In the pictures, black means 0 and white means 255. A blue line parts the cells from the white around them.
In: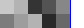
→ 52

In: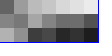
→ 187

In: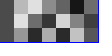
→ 224

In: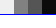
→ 85

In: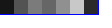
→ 123

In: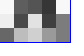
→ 84
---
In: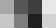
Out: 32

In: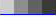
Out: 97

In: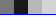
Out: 183

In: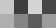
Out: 92

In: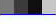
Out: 16

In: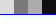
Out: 172
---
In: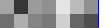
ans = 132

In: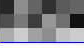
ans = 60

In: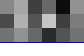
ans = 84

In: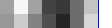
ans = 130

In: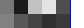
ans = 68

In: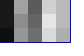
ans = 100

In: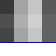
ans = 208

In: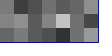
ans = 91
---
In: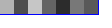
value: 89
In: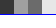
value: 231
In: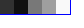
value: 249
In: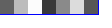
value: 87
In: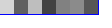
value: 86
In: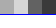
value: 58
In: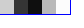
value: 252
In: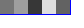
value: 98
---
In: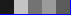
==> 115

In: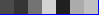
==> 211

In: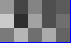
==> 162

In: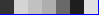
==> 174

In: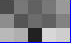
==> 108

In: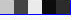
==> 235
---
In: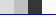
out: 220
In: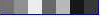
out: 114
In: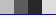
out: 191
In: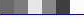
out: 105
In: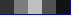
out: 50
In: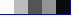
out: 251
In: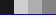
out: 25
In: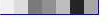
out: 241
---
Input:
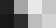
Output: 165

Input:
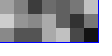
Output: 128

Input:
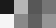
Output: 182

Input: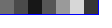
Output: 74

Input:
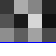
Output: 172

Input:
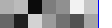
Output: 187
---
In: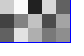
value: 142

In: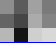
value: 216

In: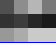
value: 202

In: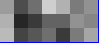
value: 166

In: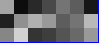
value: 153

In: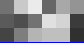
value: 48
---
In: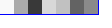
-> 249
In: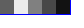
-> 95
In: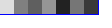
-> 222
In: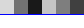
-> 217
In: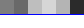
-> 125
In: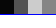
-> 6
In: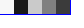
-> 247
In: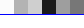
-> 251
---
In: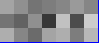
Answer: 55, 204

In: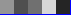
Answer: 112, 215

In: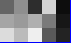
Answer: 175, 239

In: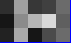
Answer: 181, 217

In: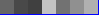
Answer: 195, 195

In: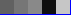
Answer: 137, 198
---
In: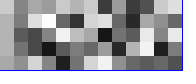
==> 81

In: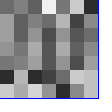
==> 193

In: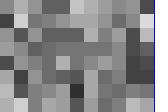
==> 167

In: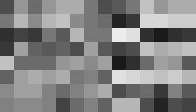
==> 66

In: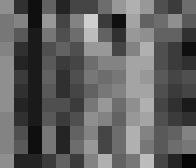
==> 6

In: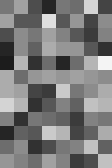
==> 193
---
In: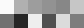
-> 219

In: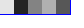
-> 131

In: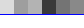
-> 158

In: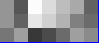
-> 220

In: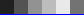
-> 146

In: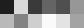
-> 218

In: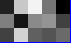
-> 200

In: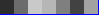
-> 162
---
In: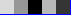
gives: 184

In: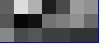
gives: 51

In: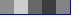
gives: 61

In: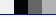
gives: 102

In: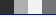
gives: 243

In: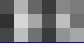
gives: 146

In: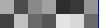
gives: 216

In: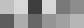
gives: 161
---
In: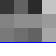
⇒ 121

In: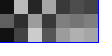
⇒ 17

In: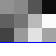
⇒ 66

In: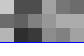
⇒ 181

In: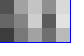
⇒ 60

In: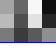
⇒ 122

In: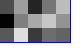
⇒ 88

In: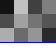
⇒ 173

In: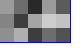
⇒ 143
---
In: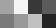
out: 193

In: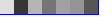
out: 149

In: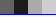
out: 170

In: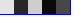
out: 10

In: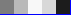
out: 216

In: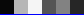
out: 130

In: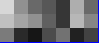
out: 33
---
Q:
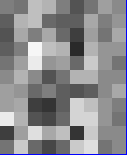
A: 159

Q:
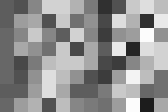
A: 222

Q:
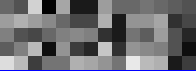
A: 93

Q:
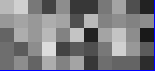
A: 79

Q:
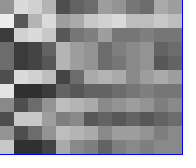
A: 170

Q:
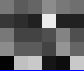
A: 120
